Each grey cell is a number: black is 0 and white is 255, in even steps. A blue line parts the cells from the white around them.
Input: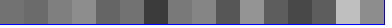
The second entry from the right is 191
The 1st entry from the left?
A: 114
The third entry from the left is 127
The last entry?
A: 141
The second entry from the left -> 107

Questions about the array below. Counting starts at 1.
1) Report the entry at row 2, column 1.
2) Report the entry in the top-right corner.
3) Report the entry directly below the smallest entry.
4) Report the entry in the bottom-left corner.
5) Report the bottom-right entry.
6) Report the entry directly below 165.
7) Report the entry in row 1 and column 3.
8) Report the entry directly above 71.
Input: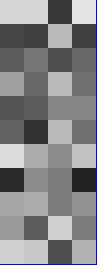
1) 71
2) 227
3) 146
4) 207
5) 178
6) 153
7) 57
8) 213

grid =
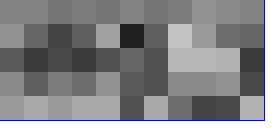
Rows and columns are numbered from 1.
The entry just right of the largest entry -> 154
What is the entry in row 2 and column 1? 146
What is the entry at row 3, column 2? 59
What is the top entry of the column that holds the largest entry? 124
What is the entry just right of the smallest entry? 95
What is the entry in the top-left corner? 131
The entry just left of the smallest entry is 161
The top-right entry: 131
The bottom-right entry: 177
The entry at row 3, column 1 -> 89
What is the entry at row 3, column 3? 73
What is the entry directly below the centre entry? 89

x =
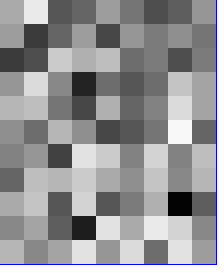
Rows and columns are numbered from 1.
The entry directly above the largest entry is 219
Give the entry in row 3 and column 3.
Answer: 203
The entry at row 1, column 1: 170
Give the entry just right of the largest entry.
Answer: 101
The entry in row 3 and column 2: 78
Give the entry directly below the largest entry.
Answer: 130
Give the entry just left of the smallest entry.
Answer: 176
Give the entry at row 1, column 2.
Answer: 234
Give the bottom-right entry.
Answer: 157
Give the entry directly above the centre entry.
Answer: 176
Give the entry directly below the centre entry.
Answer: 203
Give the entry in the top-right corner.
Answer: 150
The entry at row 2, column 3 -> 101
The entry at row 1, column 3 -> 86
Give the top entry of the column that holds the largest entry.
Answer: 94
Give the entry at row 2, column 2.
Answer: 59
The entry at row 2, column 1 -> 157
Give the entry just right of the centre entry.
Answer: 86
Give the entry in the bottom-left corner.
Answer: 182
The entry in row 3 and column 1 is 59
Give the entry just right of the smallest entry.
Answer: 94
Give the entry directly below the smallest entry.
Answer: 211

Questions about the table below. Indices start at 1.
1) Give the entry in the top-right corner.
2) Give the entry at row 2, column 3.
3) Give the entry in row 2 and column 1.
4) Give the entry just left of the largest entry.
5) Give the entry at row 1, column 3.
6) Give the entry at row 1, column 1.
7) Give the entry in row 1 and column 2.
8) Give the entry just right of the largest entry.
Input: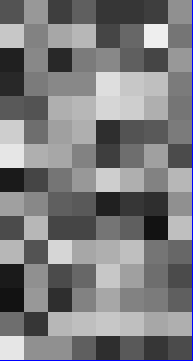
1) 144
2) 167
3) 199
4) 103
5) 62
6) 83
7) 152
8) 117

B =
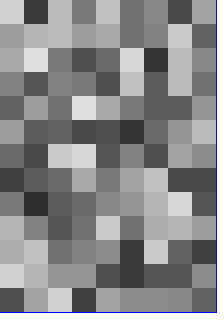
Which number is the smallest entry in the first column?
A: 64
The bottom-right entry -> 98
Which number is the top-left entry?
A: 209
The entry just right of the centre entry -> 129
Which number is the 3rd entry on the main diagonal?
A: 121
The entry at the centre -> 84
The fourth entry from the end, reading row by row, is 141
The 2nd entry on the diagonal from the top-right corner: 201
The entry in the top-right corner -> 162
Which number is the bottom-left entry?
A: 78
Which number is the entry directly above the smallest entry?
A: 92
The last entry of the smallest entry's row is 84
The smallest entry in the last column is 64
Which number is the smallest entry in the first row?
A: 58
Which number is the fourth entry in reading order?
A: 121
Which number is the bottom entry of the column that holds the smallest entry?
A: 162
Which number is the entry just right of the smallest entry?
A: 92
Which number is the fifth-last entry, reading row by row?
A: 162
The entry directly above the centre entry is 78
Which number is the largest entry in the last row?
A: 209
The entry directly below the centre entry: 121
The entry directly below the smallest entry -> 129
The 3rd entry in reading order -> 186
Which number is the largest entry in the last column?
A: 186

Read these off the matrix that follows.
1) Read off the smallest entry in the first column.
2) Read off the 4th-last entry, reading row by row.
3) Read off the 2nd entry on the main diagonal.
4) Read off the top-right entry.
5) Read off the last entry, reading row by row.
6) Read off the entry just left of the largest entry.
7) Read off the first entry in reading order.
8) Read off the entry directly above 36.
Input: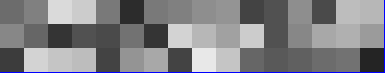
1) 60
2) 96
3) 102
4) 183
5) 36
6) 67
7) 108
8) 155

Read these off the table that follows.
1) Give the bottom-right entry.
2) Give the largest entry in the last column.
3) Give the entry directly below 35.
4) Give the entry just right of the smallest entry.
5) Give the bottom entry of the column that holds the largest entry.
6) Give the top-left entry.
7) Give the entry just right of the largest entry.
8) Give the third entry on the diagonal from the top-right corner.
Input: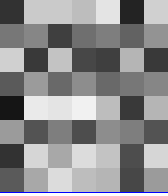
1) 155
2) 214
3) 98
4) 234
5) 189
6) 50
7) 189
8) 63

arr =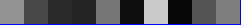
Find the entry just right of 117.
15
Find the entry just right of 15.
201

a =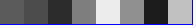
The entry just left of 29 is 144
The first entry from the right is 192
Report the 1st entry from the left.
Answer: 91

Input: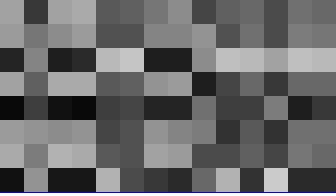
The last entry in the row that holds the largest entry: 42
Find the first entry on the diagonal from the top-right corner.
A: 104
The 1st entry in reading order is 162
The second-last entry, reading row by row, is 42
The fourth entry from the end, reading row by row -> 50
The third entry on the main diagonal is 30
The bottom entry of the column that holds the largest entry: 203
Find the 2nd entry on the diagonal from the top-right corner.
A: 124
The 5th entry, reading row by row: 89
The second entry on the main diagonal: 118
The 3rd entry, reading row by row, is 162
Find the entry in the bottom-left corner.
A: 17
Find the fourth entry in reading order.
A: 170
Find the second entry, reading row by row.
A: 56
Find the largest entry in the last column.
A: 185

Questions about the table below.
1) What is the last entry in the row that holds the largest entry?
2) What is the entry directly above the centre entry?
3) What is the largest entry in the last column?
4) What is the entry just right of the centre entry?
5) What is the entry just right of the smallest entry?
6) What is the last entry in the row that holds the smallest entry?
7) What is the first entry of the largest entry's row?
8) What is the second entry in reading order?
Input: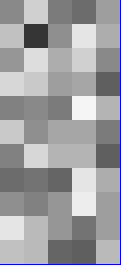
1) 180
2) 123
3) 186
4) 166
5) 143
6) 173
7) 129
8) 208

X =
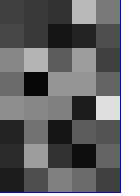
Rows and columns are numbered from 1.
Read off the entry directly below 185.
35
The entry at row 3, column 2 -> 179
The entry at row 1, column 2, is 58
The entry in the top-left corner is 65
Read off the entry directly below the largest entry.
84
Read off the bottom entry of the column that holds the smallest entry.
78
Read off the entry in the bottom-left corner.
29
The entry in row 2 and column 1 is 72
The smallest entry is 8
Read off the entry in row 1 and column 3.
50
